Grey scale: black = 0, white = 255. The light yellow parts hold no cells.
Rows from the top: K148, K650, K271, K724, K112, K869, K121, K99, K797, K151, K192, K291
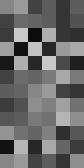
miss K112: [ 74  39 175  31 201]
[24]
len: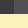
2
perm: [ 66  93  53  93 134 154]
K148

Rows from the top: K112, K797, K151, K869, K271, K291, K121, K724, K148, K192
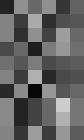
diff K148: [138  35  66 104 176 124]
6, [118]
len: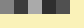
5
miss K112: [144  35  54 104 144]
[98]
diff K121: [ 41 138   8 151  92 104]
5, [86]
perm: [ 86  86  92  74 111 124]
K271

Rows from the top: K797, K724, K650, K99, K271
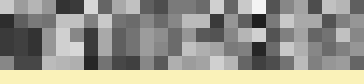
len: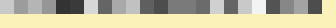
23
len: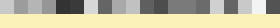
20
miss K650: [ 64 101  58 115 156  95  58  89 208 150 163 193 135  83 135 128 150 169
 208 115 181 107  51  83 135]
[142]
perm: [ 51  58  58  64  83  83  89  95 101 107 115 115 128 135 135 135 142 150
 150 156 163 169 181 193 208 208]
K650
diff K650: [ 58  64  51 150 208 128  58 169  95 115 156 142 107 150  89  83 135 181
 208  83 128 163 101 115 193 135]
6, [135]

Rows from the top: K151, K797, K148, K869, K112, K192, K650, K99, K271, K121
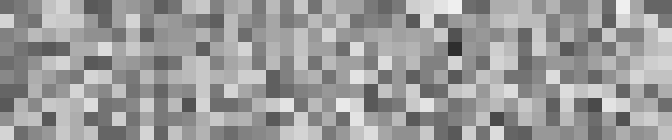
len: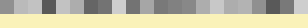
22
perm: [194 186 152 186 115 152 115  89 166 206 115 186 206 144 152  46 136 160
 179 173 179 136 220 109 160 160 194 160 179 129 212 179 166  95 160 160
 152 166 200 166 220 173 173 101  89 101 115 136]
K869
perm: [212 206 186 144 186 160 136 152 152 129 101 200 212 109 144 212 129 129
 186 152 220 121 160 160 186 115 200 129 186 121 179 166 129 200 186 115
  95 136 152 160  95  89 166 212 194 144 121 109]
K112
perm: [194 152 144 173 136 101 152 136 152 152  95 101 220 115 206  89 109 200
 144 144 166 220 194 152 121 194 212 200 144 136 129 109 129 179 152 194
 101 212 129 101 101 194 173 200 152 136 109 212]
K121
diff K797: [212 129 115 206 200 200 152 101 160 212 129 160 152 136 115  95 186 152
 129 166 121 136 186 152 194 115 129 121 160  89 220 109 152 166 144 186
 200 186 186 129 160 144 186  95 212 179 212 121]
18, [144]

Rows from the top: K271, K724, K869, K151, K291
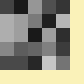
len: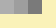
3
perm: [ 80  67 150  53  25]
K271
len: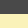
2
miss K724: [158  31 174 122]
[182]
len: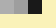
3
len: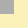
1

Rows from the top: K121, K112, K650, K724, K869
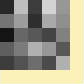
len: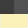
2
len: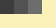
3
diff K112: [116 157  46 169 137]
5, [143]
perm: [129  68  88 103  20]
K650

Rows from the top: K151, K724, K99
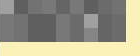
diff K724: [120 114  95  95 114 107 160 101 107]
5, [120]
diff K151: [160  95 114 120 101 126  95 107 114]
6, [120]
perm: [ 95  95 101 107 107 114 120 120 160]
K724
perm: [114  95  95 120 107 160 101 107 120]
K724
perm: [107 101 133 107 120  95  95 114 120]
K99
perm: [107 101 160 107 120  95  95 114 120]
K724

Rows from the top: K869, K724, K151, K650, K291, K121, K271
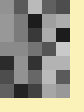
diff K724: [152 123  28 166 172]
4, [159]
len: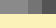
4
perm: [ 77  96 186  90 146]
K869
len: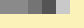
5
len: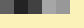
5
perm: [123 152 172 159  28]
K724
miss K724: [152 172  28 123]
[159]

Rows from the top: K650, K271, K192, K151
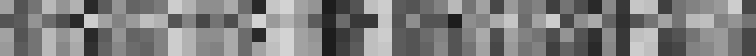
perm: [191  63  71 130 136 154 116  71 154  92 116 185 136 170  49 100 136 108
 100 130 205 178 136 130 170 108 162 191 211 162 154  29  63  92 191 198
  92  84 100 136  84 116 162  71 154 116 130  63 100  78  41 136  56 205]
K151
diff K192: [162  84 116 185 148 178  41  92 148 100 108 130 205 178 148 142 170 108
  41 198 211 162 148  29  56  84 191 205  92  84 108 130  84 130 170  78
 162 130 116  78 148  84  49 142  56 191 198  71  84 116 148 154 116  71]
15, [142]
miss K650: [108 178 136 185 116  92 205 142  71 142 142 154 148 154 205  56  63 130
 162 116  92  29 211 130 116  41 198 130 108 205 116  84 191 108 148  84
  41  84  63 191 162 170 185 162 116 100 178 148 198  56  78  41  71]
[123]
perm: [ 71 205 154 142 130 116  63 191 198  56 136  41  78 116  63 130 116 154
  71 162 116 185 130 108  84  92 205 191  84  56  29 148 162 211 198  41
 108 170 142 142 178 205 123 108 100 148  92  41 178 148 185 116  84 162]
K650
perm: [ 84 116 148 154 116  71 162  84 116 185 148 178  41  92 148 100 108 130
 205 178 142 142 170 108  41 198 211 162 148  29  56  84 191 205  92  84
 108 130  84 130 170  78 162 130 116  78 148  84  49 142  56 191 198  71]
K192

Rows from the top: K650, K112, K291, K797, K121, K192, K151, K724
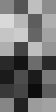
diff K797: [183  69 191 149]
1, [175]
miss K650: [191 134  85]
[141]

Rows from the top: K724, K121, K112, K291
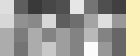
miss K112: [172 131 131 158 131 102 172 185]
[124]
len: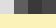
4
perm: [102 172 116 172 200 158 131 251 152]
K291
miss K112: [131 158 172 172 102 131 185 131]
[124]
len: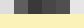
6
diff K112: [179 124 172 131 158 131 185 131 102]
1, [172]

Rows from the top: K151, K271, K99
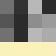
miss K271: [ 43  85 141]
[155]
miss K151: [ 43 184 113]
[50]
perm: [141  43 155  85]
K271
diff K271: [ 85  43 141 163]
4, [155]
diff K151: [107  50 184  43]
1, [113]
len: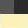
2

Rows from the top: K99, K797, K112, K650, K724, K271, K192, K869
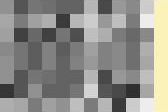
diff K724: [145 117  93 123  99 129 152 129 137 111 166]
4, [129]
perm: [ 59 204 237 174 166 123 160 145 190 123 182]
K869
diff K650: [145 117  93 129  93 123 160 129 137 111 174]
1, [137]
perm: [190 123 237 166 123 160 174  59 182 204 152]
K797

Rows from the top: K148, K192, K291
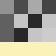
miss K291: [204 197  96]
[40]
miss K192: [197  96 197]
[40]
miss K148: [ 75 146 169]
[68]
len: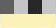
4
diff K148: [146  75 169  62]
4, [68]
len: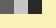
3
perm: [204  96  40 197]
K291

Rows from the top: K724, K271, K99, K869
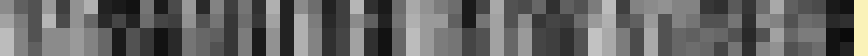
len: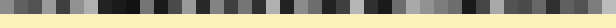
44
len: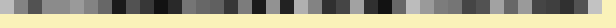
43
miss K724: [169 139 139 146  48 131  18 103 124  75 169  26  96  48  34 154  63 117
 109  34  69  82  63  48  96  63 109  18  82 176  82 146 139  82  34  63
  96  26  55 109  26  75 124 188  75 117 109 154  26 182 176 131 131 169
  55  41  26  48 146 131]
[90]

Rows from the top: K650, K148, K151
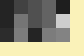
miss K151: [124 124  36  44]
[131]
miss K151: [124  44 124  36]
[131]
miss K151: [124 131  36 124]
[44]
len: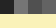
4
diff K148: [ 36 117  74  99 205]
3, [80]
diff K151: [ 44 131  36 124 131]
2, [124]

